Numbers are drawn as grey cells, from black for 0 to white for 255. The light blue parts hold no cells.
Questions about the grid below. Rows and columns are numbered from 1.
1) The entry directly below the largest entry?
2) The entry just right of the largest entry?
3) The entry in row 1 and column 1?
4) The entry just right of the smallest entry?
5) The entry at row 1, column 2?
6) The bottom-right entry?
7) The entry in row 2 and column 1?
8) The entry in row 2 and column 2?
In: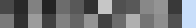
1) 65
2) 80
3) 72
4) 108
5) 41
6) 80
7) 122
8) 49

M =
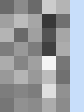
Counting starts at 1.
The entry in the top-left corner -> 106
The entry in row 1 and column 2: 139
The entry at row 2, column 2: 188
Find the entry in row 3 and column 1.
180
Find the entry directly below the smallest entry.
83
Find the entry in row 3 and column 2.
106
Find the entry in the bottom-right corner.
139
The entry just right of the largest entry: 118
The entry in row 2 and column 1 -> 160
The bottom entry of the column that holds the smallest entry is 172
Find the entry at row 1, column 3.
106
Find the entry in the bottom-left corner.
118

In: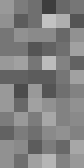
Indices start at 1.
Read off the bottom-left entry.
145
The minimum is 61
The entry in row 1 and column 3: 111
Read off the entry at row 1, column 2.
124
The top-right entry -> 118
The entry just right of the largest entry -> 175
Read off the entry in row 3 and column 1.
118
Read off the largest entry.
194
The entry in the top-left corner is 153
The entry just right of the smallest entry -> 104
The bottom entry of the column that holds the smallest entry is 182
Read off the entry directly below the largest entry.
138
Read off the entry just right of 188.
130
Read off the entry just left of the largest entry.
111

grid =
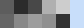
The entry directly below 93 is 101
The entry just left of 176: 72
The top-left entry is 93

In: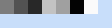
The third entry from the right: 160
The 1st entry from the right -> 250
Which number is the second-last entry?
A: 3

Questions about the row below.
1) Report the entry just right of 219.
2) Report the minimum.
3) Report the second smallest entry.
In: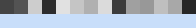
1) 60
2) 38
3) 44
